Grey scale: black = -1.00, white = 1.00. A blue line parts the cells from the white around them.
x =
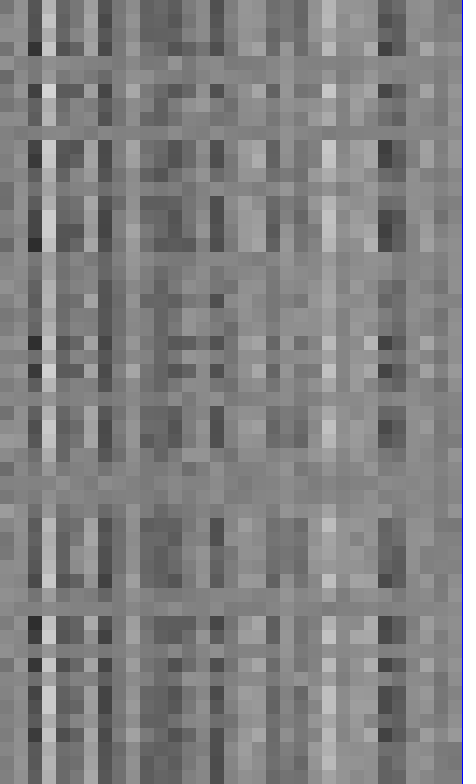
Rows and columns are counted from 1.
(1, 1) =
-0.08
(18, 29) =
-0.25
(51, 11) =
-0.18
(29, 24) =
0.12
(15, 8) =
-0.35
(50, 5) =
-0.24
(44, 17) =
-0.03
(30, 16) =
-0.35
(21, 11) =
-0.03
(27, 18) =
0.14
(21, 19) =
0.14
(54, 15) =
-0.01
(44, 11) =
-0.02
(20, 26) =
0.12
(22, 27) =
0.14
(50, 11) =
-0.20
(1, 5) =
-0.20
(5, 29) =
0.08
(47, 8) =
-0.06
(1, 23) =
0.14
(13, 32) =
-0.04
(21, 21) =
0.09
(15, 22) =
-0.11
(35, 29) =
0.07
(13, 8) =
-0.34
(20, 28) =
0.08
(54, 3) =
-0.30
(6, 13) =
-0.01
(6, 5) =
-0.05
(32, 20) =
-0.16
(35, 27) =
0.02
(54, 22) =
-0.09
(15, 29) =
-0.14
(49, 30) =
0.09
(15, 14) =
-0.08
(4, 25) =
0.07
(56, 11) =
-0.27
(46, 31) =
0.19
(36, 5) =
0.02
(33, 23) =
0.17

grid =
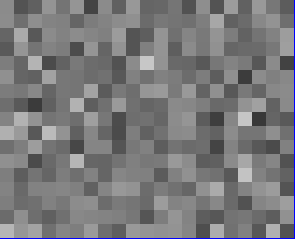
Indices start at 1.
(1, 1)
0.09
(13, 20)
-0.10
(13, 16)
-0.11
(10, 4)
0.47
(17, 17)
-0.11
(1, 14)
-0.36
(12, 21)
-0.36
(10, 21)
-0.12
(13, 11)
0.00
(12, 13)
0.20
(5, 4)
-0.41
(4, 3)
-0.09
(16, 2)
0.12
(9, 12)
-0.20
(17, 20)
0.39
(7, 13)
-0.04
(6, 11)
-0.11
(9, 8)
-0.07
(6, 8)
-0.11
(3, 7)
0.04
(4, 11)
0.00
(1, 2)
-0.35
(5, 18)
-0.04
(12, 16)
-0.25
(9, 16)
-0.51
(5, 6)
-0.05
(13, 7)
0.02
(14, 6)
0.00
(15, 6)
0.10
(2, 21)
-0.14
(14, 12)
-0.03
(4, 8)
-0.21
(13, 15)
-0.07
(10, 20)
0.12
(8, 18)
0.15
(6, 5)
-0.07
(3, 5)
0.02
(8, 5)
-0.08
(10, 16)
-0.23

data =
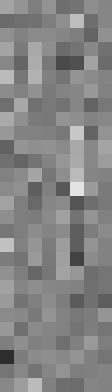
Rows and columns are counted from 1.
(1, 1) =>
0.28
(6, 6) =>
0.15
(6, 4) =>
0.00
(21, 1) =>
0.26
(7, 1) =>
0.10
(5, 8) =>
-0.16
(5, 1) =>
0.06
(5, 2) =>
-0.21
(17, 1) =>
-0.07
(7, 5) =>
0.03
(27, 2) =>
0.06
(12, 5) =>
0.18
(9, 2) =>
0.12
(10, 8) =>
0.15
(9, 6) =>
0.11
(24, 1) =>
0.19
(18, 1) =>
0.51
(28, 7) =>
0.04
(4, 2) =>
-0.04
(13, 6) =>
0.46
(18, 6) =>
-0.26
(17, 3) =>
0.10
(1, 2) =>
0.16
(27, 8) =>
0.03
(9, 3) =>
-0.04
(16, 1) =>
0.11
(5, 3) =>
0.35
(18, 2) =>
0.01
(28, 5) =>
-0.14
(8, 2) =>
0.31
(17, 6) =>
-0.26
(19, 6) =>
-0.48
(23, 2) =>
0.07
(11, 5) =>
0.08
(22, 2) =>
-0.10
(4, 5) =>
-0.16
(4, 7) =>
0.07

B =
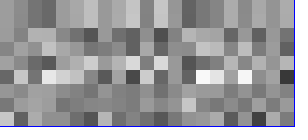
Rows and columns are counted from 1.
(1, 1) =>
0.23
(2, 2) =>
0.09
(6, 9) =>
0.28
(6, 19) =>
0.11
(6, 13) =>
0.20
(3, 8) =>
0.20
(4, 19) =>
-0.03
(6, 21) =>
-0.56
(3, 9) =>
-0.13
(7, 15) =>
0.21
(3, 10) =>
-0.24
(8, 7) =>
0.05
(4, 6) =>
0.19
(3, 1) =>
0.22
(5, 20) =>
0.17
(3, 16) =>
0.29
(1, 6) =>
0.32
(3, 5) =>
0.07
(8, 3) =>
0.29
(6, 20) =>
0.27
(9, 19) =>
-0.49
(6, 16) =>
0.79
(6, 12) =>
-0.19
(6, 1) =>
-0.19
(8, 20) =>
-0.03
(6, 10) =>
-0.43
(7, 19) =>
-0.05
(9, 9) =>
-0.13
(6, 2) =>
0.55
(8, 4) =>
0.23
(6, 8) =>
-0.30
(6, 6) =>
0.51

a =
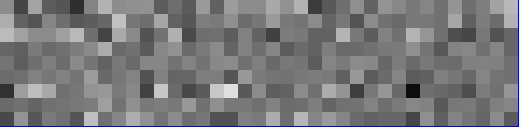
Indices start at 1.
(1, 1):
0.10
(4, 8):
0.34
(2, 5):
-0.14
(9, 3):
-0.32
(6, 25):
-0.25
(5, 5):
-0.15
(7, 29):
-0.18
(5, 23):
-0.28
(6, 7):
0.22
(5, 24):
0.04
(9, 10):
0.36
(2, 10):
-0.07
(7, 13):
-0.17
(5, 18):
-0.12
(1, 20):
0.32
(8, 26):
-0.10
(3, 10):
0.08
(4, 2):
-0.25
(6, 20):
-0.09
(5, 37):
-0.11
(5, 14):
0.03
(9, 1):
-0.43
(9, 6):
-0.33
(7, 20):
-0.26
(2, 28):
-0.11
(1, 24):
-0.30
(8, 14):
0.19
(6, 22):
-0.05
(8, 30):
0.06
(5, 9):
-0.05
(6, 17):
-0.33
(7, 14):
-0.43
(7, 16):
0.56
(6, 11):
-0.35
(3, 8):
-0.47
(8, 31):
0.02
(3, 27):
-0.27
